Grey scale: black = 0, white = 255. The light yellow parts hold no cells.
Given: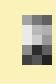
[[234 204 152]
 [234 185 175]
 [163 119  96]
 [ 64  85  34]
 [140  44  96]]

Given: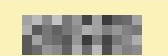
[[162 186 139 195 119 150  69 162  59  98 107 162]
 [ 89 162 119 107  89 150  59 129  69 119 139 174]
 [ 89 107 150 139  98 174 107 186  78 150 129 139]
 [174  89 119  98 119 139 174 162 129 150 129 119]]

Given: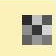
[[ 42 192  86]
 [ 97 151 119]
 [141  53 212]]

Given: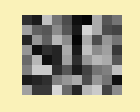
[[128 202 202  47  86  26  67 116 128 192]
 [105 182  15  36 160  47 150 182 170  86]
 [ 36 150  96 182 139   5 170  76 150 116]
 [160  96  86 139  86  26 213 170  76  67]
 [160  56  56 213 105  36 182 202  67 139]
 [ 26  36  47 128 150 170  76 150 116  15]
 [ 47  26 192 116  76  15   5 170  86 116]
 [150  15  47  36 170  26 192 139 160  56]]

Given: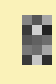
[[ 57 208  34]
 [ 57 197  45]
 [121 109 166]
 [ 86  97 109]
 [133  86 166]]

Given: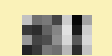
[[194 111 121  68 204   6 162]
 [152  68  78 143 215  89 215]
 [ 35  56 121 111 183  44 194]
 [ 56  44  99 133 225  26 204]]
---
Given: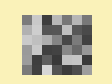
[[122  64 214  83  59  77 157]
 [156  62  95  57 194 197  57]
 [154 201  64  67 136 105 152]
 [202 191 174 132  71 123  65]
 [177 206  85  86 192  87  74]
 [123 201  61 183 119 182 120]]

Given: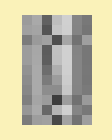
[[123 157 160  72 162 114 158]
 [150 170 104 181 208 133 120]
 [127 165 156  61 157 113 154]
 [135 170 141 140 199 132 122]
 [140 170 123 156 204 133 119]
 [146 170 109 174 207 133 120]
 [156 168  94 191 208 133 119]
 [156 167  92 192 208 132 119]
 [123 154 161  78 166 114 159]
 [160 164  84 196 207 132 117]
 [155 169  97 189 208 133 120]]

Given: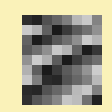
[[ 48  86 108 135 197 188 112  32]
 [ 42  38  83 103 129 185 199 128]
 [198 126  43  38  83 103 128 185]
 [177  94  26  59  91 113 148 204]
 [146 204 174  92  26  60  91 111]
 [ 90 111 143 200 179  99  28  55]
 [ 99  28  55  88 111 143 202 179]
 [202 177  96  26  58  91 113 145]
 [ 46  34  81 101 126 182 201 131]]

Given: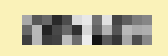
[[ 62 183  60  66 189 108 236  19  90  54 167  77 136]
 [104 184  35  72 105  47 214  99 179  85 185 170 175]
 [168  87 105  41  76 218 232 113 225  68  94 124 134]]

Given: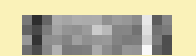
[[110  76 135 177 122 124 127 170 141 123 150 148 249 102  79]
 [151  51 142 145 132 159 144 150 153 131 123 125 209 123  78]
 [ 98  73 124 163 148 144 155 203 185 133 134 114 222 114 123]
 [120  45 101 171 165 173 171 172 144 156 151 139 231  92 133]]

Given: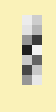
[[150 231]
 [ 70 199]
 [202  99]
 [ 30 243]
 [149  58]
 [227 181]
 [236 205]]
